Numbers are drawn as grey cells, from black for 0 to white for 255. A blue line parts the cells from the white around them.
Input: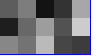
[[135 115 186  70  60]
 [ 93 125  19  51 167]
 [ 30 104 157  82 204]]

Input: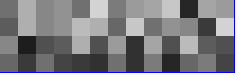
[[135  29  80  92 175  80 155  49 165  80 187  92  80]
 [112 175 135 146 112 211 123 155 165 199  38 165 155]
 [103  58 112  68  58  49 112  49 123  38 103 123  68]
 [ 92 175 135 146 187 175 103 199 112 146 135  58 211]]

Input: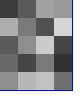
[[173 122  81 213]
 [142 184 193 111]
 [102  69 122  49]
 [ 90 142 203  69]
 [ 60  90 162 153]]

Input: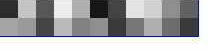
[[164 153  69 185 130 142  58 120 175 109  58]
 [ 46 196  87 237 175  23  69 228 208 142  97]]

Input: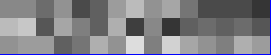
[[187 199  86 166 127  96 175  62 136  53  96 108  96 108  86]
 [146 156 156  96 117 175 146 221 127 210 166 146 127 175 156]
 [136 136 108 146  74  96 156 187 146 166 117  74  74  74  53]]

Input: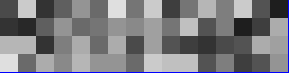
[[223 106 172 137 182 148 148 106 203 192 192  83 126  62  83 148]
 [182 182  51 126 172 106 172  74 160  83  62  51  74  83 172 160]
 [ 74 203  51  95 148 106 223 117 203  62 117 182 126 203  83  30]
 [ 51  40  95 148 106 117 148 137 160 117 192  83 126  30  62 172]]

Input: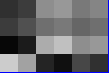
[[204 162  36  16  71  48]
 [ 60  80 111 121 102 111]
 [ 48  60 142 152 121 133]
 [  7  27 172 192 142 152]]
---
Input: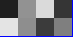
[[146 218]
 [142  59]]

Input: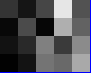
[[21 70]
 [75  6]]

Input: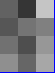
[[ 53 197]
 [116 128]]

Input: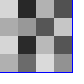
[[ 40 178]
 [152  86]]

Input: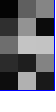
[[ 95 133]
 [147  11]]

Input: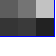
[[116 194]
 [ 58  34]]

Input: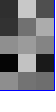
[[200  79]
 [113 172]]

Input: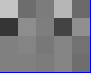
[[109 124]
 [141 126]]
